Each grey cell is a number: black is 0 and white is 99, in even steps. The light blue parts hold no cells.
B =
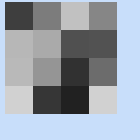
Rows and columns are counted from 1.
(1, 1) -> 24
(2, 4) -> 32
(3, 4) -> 42
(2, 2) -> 66

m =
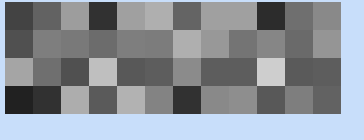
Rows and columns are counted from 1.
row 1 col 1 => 26
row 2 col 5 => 49
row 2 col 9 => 45
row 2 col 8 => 59
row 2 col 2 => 49
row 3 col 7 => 54
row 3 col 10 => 80
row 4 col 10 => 34
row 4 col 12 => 38
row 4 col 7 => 19
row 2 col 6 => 48
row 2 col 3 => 47
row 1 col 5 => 62
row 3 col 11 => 35

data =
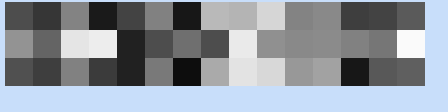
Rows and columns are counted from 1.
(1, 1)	30
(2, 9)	91
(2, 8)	30
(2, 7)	43
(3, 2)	24
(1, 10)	83
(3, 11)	59
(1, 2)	21
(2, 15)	97
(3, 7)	5
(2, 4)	92
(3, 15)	37
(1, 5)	26
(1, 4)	10

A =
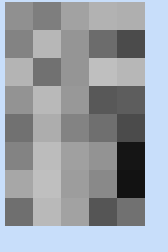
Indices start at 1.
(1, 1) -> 56
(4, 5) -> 36
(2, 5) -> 29
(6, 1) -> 51
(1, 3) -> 63
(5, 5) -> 29
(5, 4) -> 43
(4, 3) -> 59
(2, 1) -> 51
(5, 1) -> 44
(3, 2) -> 44

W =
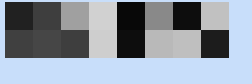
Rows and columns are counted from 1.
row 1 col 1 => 13
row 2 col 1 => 25
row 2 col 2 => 27
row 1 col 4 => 81

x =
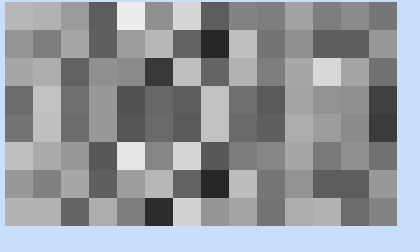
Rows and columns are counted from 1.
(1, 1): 71
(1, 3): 60
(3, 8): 39
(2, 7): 38
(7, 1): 59
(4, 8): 75
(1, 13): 54
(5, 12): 61
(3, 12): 84
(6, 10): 52
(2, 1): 58
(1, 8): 36
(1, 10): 49
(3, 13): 64
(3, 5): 54
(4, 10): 35
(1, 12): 49
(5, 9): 41
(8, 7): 81
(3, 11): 65
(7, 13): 36
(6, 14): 44
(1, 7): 83
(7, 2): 50
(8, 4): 67
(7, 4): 37
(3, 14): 44
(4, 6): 40
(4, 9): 43
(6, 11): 65

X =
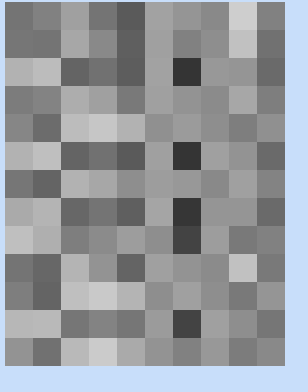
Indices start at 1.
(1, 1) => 45
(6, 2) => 74
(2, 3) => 65
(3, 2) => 73
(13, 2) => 44
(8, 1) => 66
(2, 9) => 75
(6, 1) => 69
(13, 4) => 79
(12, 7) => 26
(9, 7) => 26
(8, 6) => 64
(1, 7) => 58
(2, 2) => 45
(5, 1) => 52
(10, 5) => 39
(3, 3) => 39
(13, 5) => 66
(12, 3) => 46
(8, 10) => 41
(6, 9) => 57
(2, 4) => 53
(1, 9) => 80
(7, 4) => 65
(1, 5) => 35
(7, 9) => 62
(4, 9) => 65
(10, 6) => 62
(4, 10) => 49
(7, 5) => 55
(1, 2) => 50
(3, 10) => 41
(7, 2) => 39
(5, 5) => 69
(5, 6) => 56
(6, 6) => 62

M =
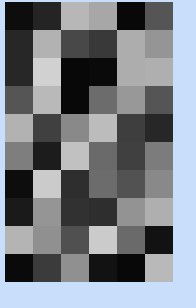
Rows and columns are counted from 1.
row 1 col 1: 5
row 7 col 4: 42
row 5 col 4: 73
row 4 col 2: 72
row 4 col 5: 59
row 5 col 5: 24
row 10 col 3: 56
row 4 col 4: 42
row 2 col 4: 22
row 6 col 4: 41
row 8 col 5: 57
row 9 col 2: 56
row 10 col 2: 23
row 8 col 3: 19
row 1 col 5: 3
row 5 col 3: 53
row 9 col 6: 7
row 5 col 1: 69
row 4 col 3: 3
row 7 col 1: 5
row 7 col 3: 18

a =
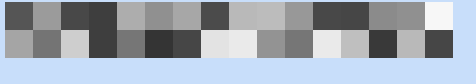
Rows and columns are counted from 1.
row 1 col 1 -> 33
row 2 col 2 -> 45
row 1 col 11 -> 59
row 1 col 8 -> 29
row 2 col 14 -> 22
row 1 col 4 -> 24
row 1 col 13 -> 27
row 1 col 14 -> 54
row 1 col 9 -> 72
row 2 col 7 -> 27

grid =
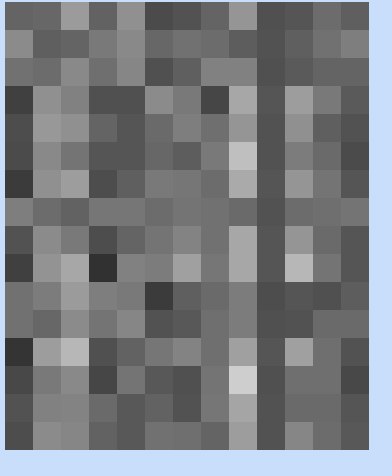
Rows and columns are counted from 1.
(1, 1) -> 39
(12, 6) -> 32
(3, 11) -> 35
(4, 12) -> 47
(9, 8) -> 44
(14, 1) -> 28
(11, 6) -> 23
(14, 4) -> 27
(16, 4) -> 38
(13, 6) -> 46
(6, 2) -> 53
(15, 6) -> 38
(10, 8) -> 46
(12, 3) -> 54
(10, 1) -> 25
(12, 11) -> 32
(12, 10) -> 31
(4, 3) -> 50
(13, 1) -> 20
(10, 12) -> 45
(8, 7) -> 45
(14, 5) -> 45
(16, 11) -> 52
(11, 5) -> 47
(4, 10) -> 33
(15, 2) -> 50
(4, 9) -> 65
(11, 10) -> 30
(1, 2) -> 40
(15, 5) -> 34
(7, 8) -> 42
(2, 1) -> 54
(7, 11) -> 58
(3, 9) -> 50
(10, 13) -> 33
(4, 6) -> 54

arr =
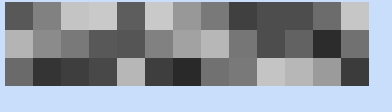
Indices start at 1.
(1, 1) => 34
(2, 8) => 71
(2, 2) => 54
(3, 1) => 41
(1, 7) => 59
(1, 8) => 47
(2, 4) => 34
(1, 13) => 77
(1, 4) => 78
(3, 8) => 44
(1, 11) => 30
